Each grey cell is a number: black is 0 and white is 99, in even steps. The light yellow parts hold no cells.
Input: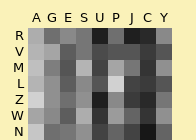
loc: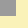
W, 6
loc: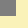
M, 2
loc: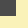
V, 5
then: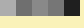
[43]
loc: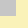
N, 1

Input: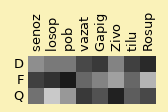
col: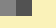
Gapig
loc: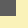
Q, 7
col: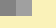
Zivo
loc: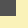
Q, 5

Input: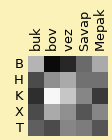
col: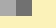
Mepak
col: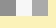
bov
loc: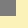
T, 4
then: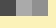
[33]

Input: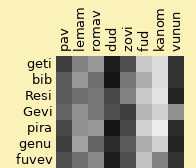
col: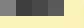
zovi
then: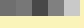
[88]
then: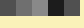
[75]
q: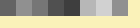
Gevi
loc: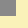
fuvev, 3
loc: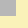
Gevi, 6

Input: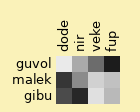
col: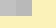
fup
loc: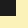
guvol, 4
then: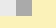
[42]
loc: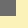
guvol, 3

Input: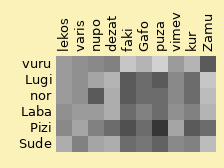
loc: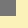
Sude, 6
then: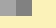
[42]
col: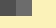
faki
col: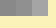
vimev
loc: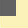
Sude, 7
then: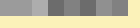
[70]

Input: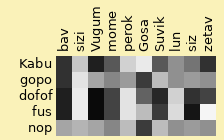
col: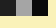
Vugum
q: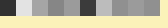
gopo
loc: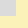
fus, 8
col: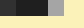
bav
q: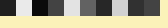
dofof
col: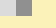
lun

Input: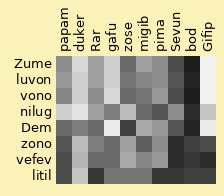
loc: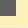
zono, 6
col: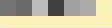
zose
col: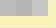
duker
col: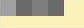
Rar
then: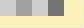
[52]
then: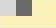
[45]
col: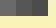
papam

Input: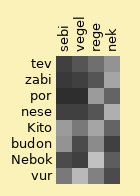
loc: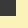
zabi, 1
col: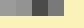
sebi
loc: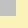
Nebok, 3
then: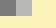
[50]
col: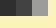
sebi

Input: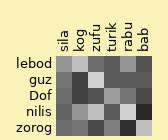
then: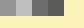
[57]
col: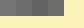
sila
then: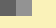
[74]
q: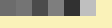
zorog
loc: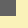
nilis, 1
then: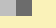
[35]

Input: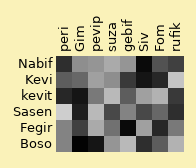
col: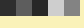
peri
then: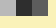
[69]

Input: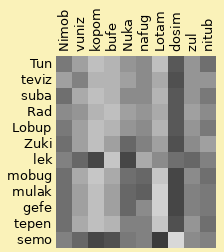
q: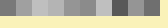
Tun
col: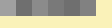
Nimob
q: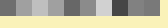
gefe
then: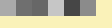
[43]

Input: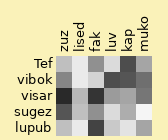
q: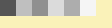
sugez
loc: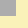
sugez, 5
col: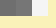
muko

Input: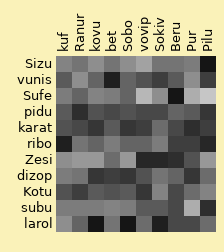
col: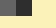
Ranur
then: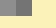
[55]
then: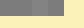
[35]

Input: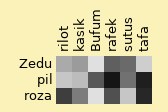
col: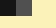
rafek
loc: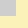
Zedu, 6

